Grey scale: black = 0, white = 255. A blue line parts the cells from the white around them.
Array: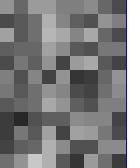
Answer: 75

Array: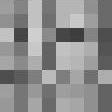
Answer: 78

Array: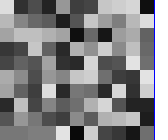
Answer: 98

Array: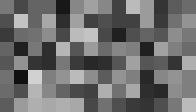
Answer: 120

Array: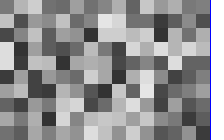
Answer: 175
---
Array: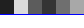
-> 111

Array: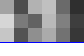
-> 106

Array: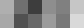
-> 128

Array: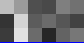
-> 127

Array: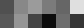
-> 102

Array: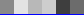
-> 62

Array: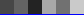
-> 113

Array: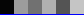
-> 84
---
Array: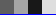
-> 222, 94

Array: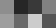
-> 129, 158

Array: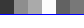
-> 120, 55

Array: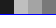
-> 121, 28

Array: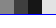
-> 227, 134

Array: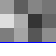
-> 117, 125

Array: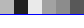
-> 88, 184
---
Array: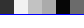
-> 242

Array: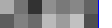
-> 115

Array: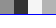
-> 51

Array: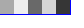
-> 238

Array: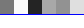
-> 250

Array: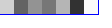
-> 99

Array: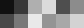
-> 56

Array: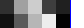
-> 161
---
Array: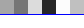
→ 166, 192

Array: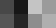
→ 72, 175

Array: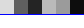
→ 220, 13

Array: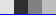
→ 226, 189

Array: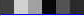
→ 63, 42

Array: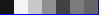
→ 22, 101

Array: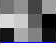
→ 116, 14

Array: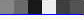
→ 134, 83

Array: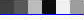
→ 62, 157
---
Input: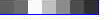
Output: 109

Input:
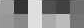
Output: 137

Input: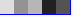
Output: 147

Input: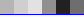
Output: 207

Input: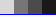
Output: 118

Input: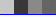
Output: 56

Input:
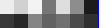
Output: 40

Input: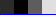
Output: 2

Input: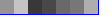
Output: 196
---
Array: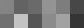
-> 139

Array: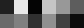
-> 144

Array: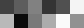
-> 172

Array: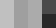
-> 159

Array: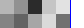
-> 166

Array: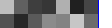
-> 131
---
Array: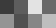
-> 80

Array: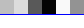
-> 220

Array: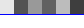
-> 83

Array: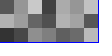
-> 72

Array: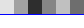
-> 162

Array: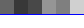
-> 56
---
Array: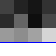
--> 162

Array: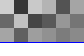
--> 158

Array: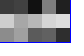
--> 91

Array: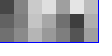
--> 181

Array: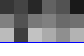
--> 194

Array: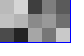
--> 166
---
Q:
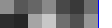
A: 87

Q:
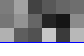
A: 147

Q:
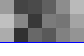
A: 135

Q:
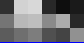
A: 184

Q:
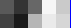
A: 52

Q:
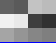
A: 233
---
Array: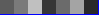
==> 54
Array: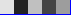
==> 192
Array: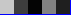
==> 4
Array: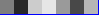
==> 230
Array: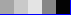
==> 228
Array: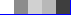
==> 209
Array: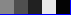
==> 33
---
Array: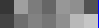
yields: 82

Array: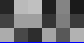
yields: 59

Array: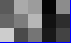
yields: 45

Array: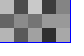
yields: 153

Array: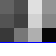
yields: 134

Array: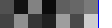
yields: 122

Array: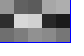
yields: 26

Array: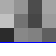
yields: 155
